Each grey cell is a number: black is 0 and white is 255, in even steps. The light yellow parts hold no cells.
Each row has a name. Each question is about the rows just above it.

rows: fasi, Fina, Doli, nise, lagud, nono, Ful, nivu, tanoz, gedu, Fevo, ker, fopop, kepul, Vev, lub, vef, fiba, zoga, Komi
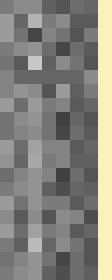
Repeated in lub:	[139]
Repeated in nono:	[102]
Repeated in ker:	[96]
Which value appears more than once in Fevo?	[131]

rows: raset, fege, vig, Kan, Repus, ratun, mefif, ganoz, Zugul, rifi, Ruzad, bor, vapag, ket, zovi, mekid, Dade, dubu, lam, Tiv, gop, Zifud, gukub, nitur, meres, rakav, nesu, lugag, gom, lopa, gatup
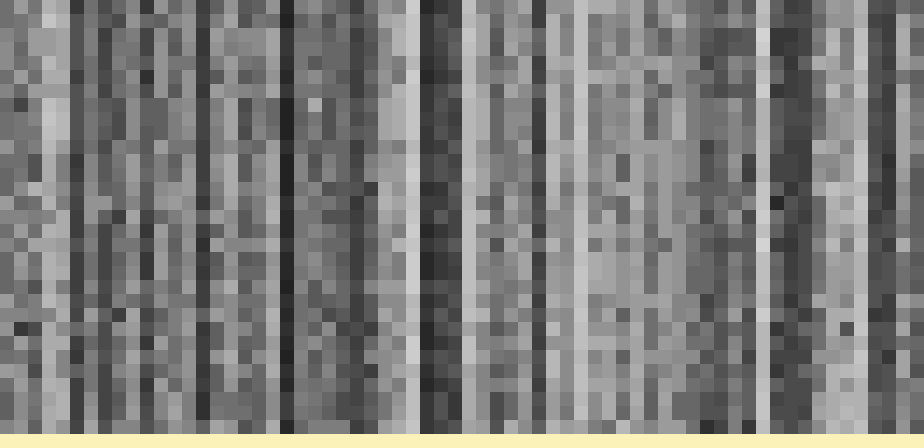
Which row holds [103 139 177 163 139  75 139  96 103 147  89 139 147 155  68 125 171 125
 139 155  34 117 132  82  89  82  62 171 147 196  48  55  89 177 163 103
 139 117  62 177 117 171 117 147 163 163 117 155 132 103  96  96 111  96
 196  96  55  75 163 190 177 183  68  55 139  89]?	ket
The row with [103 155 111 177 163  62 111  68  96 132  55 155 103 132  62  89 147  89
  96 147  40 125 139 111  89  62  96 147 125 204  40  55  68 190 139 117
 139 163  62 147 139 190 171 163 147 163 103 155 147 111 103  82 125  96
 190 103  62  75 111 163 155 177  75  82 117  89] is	lam
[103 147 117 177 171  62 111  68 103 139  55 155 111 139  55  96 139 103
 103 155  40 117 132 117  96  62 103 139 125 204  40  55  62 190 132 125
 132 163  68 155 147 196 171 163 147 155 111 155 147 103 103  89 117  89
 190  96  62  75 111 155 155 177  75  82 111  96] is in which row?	Tiv
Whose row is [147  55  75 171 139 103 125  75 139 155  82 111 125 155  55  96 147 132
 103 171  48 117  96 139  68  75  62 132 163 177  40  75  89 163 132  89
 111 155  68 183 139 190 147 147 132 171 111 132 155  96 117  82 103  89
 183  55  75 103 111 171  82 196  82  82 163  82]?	nitur
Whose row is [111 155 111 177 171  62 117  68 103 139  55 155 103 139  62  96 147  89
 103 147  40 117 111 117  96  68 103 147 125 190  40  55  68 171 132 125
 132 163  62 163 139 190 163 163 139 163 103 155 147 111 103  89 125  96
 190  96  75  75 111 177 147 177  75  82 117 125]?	lugag
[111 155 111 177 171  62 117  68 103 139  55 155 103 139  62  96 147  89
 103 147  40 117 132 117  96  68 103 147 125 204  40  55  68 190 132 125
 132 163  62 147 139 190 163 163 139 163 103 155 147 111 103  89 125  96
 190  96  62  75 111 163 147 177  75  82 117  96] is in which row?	Dade

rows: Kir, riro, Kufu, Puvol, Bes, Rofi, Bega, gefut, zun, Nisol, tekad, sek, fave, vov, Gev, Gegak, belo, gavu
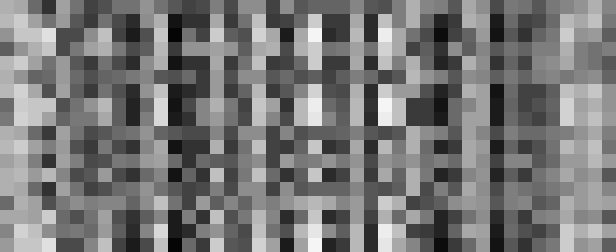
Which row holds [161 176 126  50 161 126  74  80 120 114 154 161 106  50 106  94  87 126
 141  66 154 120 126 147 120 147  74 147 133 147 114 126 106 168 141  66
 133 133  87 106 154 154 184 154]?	sek
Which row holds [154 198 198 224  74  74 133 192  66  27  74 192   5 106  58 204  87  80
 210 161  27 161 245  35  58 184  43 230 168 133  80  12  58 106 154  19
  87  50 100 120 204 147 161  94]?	gavu
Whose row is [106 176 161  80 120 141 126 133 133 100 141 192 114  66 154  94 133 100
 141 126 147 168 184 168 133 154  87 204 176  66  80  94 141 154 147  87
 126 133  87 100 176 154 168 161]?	Gev

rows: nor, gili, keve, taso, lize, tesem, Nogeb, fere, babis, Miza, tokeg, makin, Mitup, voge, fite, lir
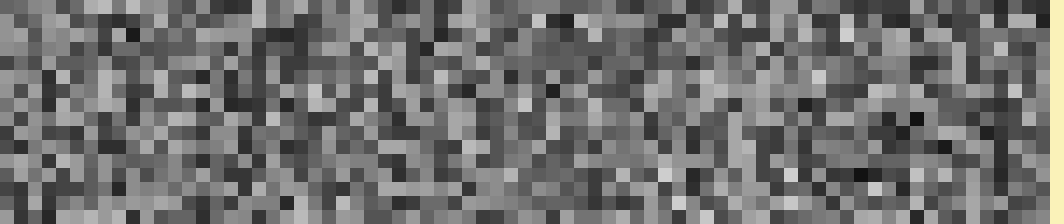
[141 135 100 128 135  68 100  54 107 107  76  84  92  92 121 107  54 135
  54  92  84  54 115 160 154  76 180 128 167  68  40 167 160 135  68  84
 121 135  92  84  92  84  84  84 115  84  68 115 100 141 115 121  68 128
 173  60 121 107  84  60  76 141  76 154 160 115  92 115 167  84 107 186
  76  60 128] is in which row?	taso
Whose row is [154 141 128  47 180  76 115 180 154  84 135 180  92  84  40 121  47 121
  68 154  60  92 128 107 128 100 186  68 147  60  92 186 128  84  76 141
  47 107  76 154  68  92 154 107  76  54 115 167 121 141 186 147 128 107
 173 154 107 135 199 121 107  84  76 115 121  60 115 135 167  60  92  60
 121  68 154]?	tesem
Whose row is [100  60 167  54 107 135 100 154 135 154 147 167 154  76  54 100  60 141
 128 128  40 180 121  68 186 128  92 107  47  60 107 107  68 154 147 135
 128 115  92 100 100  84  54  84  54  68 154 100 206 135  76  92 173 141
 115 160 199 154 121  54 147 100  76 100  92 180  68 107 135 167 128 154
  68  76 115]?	fite
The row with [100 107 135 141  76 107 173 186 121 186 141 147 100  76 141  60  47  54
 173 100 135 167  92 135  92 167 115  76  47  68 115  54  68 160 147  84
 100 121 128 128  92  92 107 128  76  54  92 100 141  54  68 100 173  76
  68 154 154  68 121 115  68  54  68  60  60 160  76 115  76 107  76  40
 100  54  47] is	nor

